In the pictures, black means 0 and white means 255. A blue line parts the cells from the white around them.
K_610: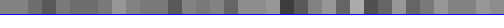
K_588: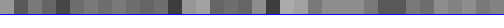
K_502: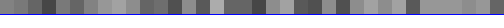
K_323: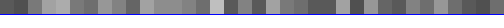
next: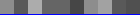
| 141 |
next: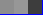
| 89 |
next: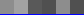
| 141 |
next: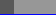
| 141 |
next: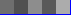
| 101 |
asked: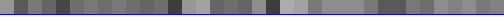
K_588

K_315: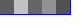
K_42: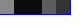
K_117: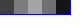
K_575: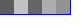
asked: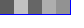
K_575
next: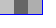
| 146 |

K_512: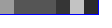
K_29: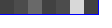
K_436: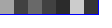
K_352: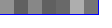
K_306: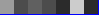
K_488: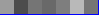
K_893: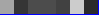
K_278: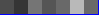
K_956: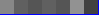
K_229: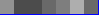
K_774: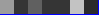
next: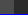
| 204 |
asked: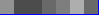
K_229
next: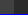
| 204 |
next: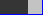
| 43 |
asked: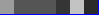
K_512
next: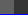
| 53 |
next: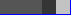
| 43 |

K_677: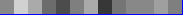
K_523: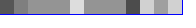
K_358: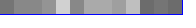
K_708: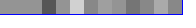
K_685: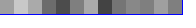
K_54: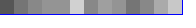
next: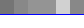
| 159 |
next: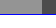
| 209 |
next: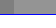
| 221 |
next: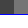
| 136 |

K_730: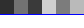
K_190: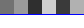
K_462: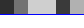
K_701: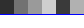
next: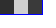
| 177 |
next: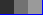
| 207 |
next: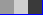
| 177 |

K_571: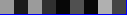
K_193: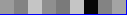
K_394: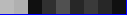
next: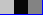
| 164 |
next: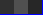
| 58 |
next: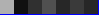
| 16 |
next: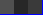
| 39 |
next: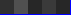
| 16 |

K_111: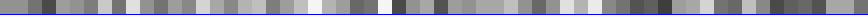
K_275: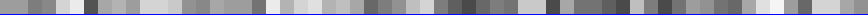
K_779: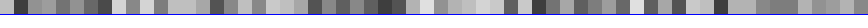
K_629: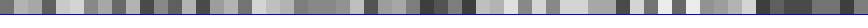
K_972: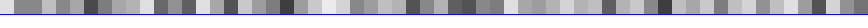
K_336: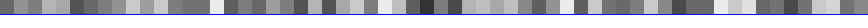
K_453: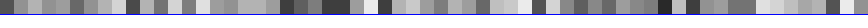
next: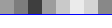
| 157 |
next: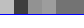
| 224 |

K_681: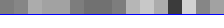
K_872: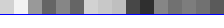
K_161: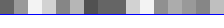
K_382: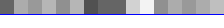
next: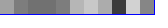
| 162 |
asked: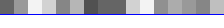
K_161
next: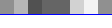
| 172 |
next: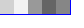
| 101 |
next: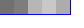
| 59 |

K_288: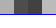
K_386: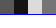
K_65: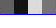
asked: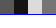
K_386
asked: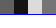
K_65
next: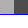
| 65 |

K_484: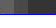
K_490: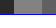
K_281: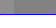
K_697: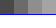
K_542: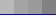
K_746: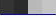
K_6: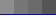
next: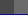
| 142 |
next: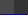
| 52 |
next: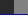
| 130 |
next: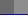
| 164 |
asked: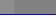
K_281

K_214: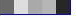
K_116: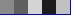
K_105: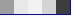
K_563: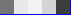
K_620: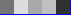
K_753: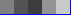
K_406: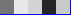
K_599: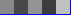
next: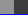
| 192 |
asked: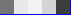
K_563
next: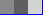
| 28 |
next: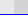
| 38 |

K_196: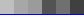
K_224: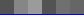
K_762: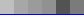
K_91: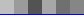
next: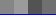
| 102 |
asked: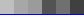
K_196
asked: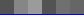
K_224

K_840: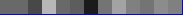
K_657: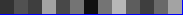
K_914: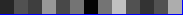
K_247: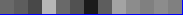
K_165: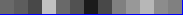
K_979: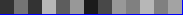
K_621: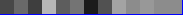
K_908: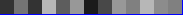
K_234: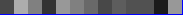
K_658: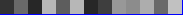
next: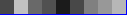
| 140 |
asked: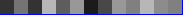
K_908
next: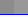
| 140 |
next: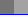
| 128 |

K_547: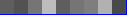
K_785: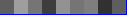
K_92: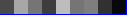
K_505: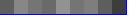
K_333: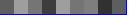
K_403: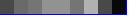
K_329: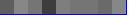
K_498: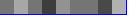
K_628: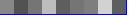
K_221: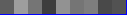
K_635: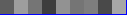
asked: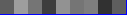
K_785
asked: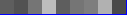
K_547
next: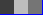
| 126 |

